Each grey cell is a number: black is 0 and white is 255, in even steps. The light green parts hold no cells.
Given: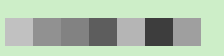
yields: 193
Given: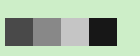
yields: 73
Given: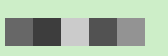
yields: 103
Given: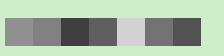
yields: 144
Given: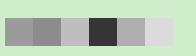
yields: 155
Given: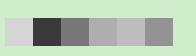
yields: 213
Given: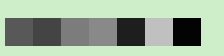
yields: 88
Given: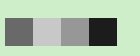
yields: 105
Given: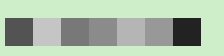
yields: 83
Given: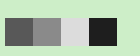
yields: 88
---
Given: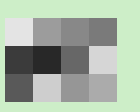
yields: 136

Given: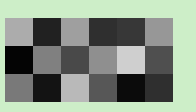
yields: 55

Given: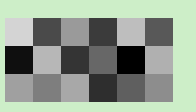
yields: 190

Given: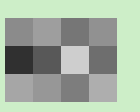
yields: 118

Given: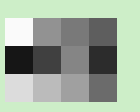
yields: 121

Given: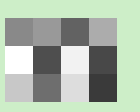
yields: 98

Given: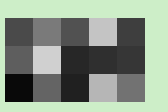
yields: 196

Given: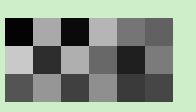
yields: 117

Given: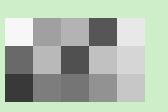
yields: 86
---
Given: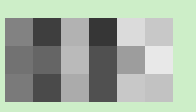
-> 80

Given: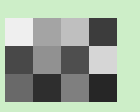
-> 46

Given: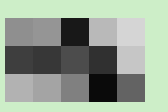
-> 128

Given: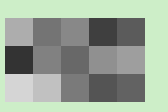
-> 122

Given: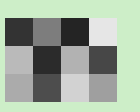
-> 77

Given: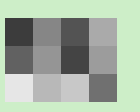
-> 184

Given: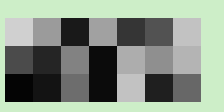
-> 194

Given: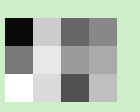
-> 219

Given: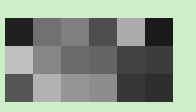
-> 141

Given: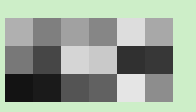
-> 97
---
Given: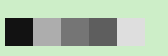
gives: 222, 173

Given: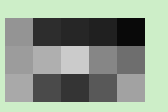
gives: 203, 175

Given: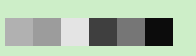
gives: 228, 177

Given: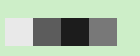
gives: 233, 120

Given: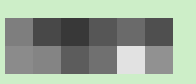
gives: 226, 145

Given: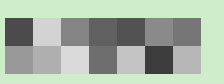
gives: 218, 211
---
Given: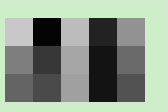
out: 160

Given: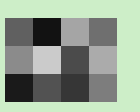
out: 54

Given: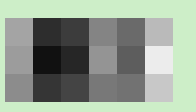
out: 68

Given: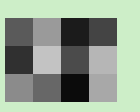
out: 11

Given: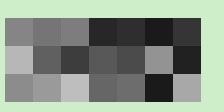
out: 190

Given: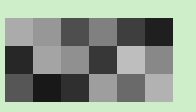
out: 47

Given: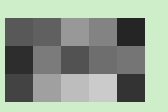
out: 189

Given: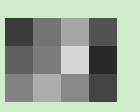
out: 137

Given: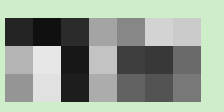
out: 29

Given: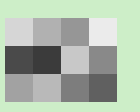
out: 125
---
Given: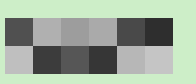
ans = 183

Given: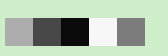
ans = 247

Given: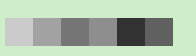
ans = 50

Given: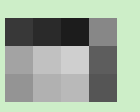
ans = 185

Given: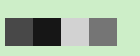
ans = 210

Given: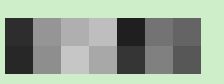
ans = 128

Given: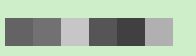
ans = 64

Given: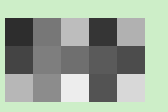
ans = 83

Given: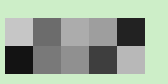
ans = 62
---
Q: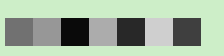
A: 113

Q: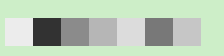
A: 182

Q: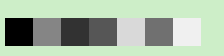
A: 112

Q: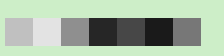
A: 119

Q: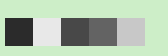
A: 99

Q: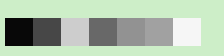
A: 146

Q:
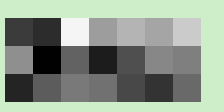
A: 105
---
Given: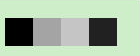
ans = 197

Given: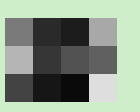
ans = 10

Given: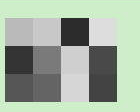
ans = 214

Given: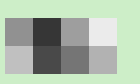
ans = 117

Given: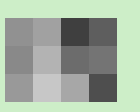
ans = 167

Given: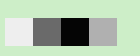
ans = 5

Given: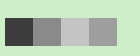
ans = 196

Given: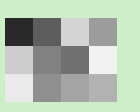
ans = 164

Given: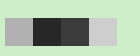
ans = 59

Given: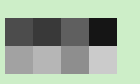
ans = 142
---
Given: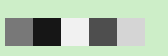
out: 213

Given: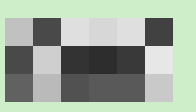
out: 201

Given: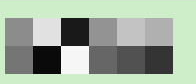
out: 52

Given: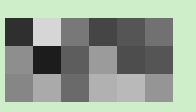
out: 149

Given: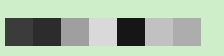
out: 173

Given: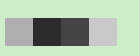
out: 201
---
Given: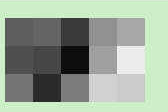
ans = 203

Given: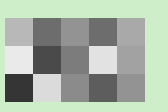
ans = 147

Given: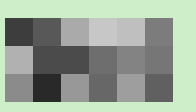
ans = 96

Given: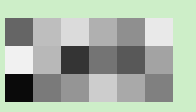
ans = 128

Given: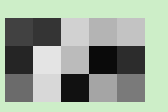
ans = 122

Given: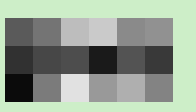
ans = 131
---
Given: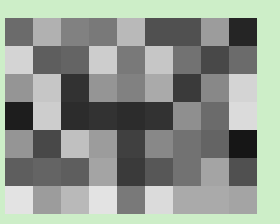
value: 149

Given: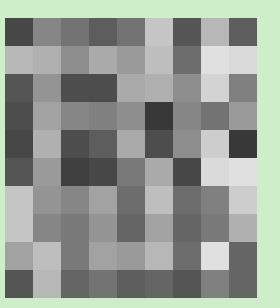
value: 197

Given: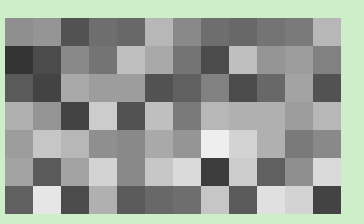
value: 157

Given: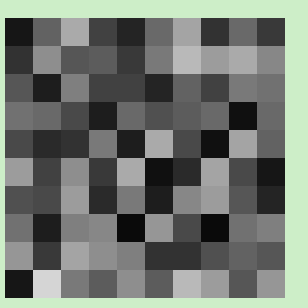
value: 113

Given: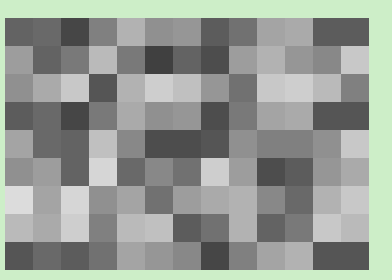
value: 220
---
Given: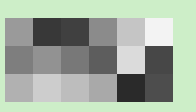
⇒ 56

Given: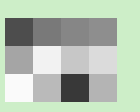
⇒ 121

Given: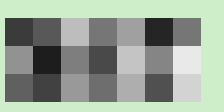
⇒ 88

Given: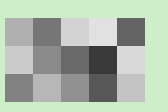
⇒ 118

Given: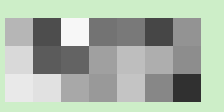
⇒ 77

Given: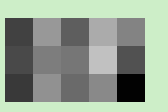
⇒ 152

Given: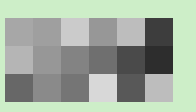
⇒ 159
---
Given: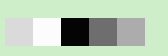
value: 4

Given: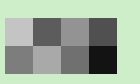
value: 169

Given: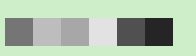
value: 226

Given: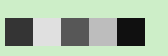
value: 87

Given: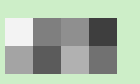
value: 91

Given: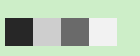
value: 206

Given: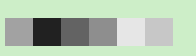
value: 142

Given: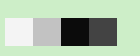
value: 194
